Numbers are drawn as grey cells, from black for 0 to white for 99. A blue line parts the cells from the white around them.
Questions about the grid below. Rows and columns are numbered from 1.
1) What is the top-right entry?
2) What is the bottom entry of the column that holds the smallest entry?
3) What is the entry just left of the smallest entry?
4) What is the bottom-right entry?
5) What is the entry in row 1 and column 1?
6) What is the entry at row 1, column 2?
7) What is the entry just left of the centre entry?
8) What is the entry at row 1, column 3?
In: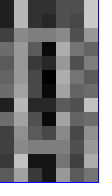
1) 78
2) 8
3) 28
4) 45
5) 12
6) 71
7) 28
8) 19

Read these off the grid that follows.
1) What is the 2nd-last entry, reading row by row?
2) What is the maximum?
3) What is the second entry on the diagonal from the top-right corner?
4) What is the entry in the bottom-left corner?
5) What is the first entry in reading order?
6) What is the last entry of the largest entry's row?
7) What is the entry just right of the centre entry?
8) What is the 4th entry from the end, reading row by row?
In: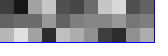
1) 56
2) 87
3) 46
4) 71
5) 24
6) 67
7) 52
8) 24

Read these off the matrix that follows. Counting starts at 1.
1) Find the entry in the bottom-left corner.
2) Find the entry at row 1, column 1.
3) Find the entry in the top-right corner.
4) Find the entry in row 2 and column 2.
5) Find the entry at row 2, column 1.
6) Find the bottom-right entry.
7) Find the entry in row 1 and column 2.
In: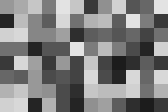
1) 81
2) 59
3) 88
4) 73
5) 14
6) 22
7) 66

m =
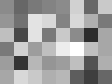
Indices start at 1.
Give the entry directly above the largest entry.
54
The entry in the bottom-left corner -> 65
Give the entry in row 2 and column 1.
58
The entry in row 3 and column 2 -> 28
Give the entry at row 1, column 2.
40
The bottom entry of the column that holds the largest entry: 36
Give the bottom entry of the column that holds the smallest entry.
24
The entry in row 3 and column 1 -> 74
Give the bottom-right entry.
40
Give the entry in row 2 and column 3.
88
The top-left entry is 54
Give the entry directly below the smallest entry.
74
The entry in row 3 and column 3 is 88
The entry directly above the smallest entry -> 68

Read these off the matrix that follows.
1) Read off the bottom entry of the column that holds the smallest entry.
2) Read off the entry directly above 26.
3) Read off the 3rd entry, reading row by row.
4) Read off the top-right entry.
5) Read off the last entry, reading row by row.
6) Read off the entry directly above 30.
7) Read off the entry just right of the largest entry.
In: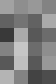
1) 70
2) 34
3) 59
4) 51
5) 30
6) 59
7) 42

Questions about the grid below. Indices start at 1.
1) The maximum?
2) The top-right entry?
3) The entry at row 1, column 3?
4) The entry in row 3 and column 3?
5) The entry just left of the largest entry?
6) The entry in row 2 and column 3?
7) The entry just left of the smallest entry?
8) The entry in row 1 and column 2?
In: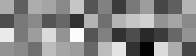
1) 98
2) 70
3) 67
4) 61
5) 57
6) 53
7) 19
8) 37

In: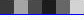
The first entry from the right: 82
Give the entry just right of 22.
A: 64
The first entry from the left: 22

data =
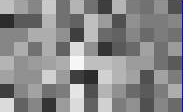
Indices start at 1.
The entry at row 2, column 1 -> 17
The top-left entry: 74
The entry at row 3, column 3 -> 67
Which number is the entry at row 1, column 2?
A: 63
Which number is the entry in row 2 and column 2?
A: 35
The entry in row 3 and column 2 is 52
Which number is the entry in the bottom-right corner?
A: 41
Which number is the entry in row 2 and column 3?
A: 35
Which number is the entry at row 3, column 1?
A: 52
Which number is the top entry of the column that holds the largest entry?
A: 70
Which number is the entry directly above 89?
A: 24
